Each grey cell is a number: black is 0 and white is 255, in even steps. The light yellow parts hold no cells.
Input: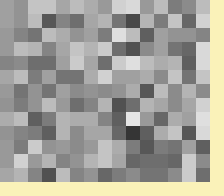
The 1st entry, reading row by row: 160
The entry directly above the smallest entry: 229
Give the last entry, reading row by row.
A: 110
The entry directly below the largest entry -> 53
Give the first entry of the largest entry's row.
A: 172
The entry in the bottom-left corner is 166
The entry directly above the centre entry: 209
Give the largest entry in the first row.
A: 217
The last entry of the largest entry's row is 223
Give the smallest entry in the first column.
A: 132
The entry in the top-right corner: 188
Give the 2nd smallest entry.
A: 73
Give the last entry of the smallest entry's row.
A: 217
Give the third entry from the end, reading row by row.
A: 139
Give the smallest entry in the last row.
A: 81
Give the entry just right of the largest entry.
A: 153
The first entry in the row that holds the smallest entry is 147
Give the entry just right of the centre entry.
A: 147
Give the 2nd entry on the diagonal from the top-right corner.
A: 103
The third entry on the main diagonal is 116
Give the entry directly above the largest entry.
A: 110
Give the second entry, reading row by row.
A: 147
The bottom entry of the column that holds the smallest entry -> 139
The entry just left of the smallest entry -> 103
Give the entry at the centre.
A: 139
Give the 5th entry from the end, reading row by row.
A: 116

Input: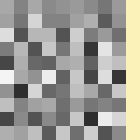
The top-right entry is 154
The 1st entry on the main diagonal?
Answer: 168
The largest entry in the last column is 213
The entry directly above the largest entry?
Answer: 70
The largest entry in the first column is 244
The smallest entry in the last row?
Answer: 83
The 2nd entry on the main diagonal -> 118
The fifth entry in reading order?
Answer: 146
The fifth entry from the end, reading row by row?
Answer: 199
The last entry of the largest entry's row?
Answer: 54
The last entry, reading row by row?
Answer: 138
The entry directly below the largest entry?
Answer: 146
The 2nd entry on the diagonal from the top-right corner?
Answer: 91
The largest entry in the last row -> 206
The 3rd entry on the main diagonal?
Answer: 183
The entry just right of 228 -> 154
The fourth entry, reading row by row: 138
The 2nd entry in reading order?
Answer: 131
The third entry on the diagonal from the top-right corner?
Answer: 124
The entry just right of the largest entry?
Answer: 168
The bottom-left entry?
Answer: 175

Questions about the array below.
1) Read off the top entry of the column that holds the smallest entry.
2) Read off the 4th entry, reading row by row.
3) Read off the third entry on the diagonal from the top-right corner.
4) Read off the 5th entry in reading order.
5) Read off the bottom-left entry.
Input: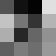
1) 3
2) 224
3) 38
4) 195
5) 95

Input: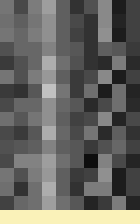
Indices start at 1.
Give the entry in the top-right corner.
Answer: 65
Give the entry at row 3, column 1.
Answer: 117
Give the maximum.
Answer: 193
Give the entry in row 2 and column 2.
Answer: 95
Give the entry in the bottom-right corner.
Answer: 36
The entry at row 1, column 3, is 124
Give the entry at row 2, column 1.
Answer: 111
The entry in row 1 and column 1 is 117
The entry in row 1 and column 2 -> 73
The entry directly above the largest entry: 152
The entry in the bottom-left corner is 65
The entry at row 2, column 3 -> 117
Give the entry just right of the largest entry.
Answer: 117
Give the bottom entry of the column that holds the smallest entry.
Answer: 36
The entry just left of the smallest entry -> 87
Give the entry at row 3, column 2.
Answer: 103
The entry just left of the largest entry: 87
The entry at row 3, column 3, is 124

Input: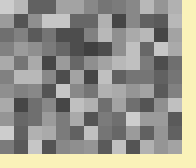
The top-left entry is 205
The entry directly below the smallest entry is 143
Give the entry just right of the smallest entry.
77
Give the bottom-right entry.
163
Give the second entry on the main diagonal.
84
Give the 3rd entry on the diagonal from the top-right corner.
184
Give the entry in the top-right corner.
177
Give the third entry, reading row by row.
97
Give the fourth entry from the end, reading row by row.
84
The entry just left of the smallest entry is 77
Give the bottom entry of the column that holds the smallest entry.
149
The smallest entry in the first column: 111
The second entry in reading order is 184
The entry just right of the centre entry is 192
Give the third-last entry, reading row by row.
177
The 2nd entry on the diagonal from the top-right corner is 90
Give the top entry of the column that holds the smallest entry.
136
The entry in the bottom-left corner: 123
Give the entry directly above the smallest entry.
129
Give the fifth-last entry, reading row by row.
192

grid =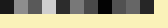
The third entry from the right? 81
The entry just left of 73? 120
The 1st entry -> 25

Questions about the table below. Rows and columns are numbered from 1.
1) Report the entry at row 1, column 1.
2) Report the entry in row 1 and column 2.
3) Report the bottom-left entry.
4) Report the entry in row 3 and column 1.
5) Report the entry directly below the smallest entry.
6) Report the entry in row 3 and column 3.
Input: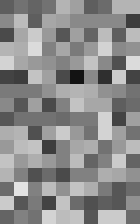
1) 94
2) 114
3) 100
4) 74
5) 180
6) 203
